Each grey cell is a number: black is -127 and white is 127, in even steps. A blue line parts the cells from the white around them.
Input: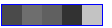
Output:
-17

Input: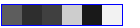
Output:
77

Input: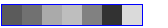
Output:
62

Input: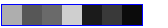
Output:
46

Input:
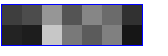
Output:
22

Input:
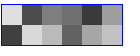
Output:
89

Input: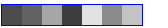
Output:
67

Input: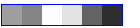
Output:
99
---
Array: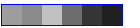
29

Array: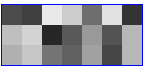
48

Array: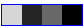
86

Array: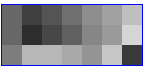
-2

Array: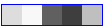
93

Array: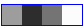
29

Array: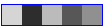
85

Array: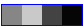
6

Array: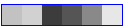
66
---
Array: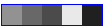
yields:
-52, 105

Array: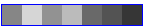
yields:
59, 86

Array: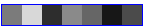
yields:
10, 88

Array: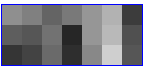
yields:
-89, 79

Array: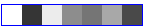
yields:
13, 127

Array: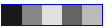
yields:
96, 96

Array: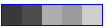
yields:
46, 78

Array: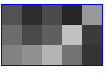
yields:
-32, 65

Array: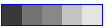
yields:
8, 100
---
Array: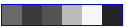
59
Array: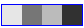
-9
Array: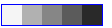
6
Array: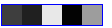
104
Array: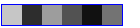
-45
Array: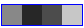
-88
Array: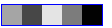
100
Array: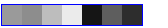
-106
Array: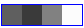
-69
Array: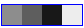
-33
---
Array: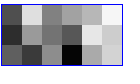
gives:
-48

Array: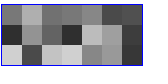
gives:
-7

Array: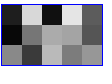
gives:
-97

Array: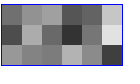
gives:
-15

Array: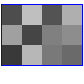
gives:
-50

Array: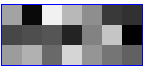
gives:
35

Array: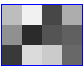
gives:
61
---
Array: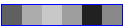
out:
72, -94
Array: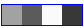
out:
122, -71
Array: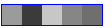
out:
71, -68
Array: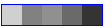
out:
80, -75
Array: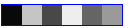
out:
110, -118
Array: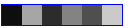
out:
74, -113
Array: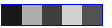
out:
81, -103
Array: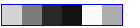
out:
121, -109
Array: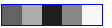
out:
119, -96
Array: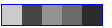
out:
75, -84
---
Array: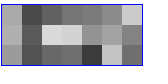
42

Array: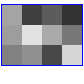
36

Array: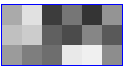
42

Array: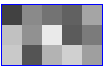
-62

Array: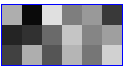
46

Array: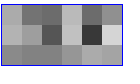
43
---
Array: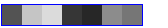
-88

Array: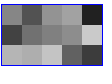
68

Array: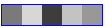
-66

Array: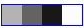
-28

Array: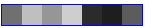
-84

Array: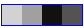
32
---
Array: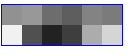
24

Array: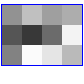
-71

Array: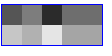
-2

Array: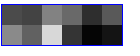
-60

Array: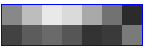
61

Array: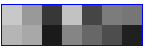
25

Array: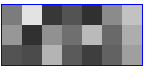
-79
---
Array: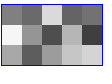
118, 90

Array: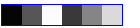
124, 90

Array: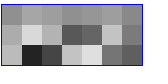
95, 89

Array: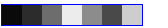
108, 77

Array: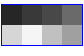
117, 86

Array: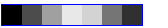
104, 83

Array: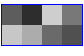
78, 71

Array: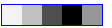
115, 65

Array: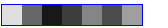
95, 31
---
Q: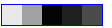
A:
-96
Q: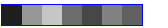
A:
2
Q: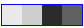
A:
-84
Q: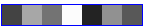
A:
17
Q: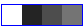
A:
-50
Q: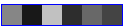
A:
-23
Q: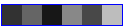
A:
-55
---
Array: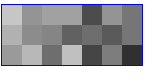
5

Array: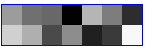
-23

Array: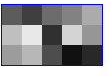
-79

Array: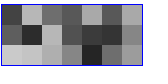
55

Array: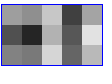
50

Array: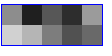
-40
